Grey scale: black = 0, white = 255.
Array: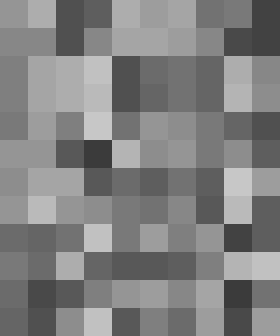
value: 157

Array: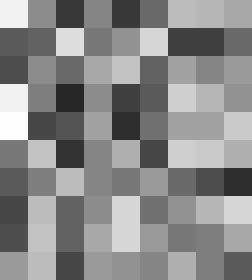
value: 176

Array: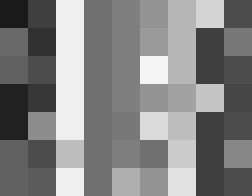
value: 225

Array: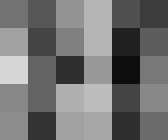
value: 167

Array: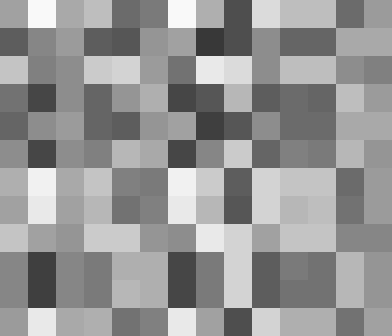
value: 175

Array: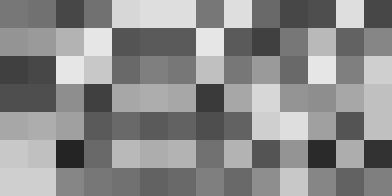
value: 134

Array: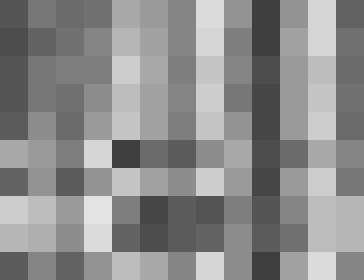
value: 162

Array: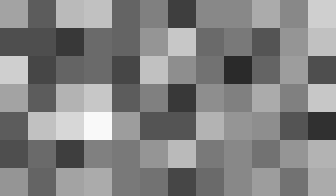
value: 157
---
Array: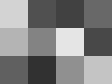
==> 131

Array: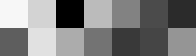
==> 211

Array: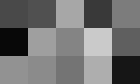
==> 159

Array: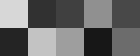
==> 49

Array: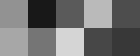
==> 24

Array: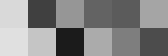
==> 64

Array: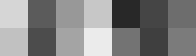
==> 91

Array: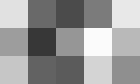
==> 55
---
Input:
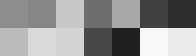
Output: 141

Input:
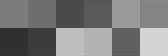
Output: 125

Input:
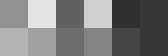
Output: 145

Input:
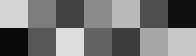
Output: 213

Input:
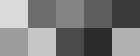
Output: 218

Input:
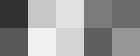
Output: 50
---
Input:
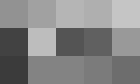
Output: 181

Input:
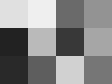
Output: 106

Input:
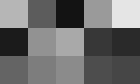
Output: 19

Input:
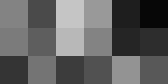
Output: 197

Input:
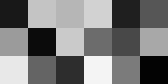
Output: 182

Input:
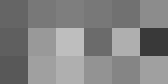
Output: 126

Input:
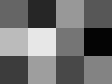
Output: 152

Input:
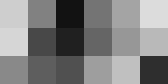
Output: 18

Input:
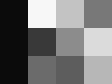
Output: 195

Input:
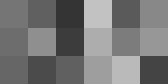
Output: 52
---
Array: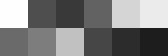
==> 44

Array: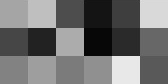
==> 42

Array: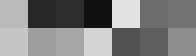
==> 94

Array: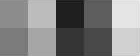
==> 72

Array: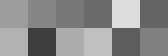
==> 93

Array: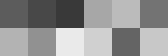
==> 100

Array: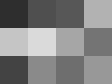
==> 166

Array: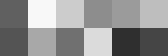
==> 47
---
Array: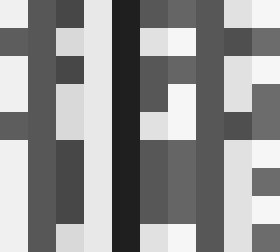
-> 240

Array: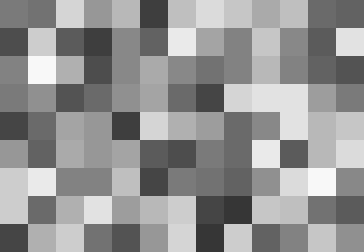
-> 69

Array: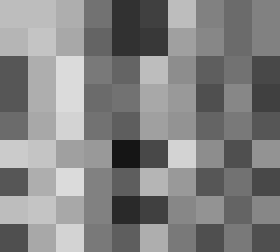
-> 79

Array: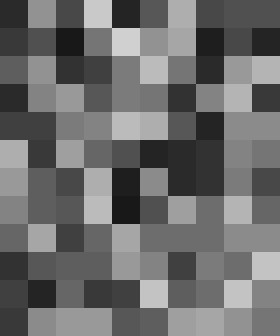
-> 57

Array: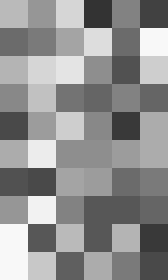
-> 248

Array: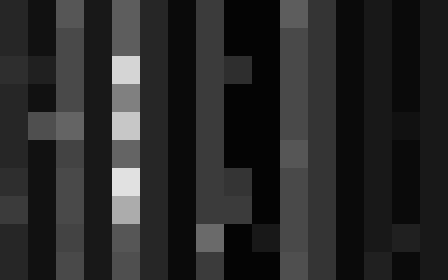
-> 38

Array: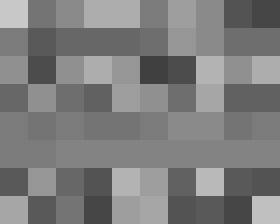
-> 166

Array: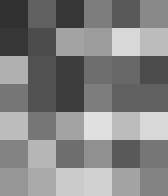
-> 150
